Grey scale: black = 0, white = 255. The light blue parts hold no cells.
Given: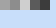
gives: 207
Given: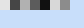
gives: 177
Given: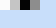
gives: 4
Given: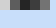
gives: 37
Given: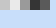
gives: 154
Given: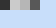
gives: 182
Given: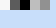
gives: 0
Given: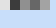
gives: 144
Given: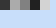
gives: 129
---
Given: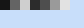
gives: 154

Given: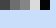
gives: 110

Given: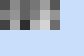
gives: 179

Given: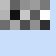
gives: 189

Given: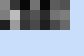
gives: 134

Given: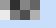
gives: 155

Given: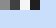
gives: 64

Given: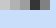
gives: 158
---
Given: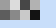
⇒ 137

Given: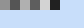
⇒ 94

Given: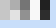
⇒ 145

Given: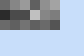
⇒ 96

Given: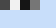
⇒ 241

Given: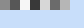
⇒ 215

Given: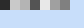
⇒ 232
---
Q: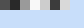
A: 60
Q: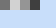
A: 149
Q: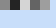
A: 100
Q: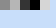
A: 0
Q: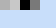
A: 1
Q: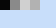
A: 208
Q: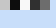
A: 48
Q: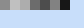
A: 130
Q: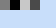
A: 200
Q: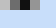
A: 17
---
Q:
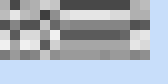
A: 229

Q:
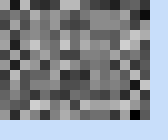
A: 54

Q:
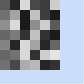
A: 102

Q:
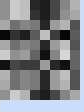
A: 82

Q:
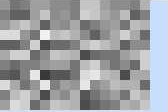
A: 107

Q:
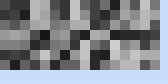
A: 129
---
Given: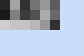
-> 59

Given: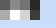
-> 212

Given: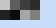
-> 166

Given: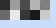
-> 54

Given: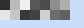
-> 57

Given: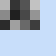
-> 72

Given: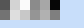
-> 200

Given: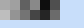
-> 116

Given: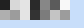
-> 228
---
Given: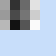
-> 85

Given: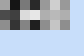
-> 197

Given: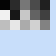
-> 209

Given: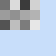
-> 124

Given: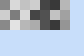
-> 57

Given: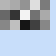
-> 64
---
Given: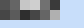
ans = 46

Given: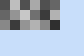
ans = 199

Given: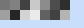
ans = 211

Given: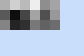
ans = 69

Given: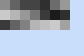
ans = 152

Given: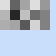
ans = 192

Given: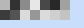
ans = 219
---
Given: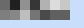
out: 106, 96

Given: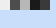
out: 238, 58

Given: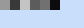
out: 153, 12

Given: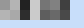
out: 151, 73

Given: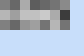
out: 128, 116

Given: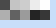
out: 74, 55

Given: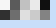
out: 246, 131

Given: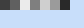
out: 62, 41
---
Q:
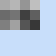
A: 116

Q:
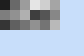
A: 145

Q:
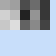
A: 189

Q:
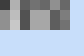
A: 189

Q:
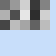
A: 78

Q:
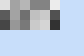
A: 163
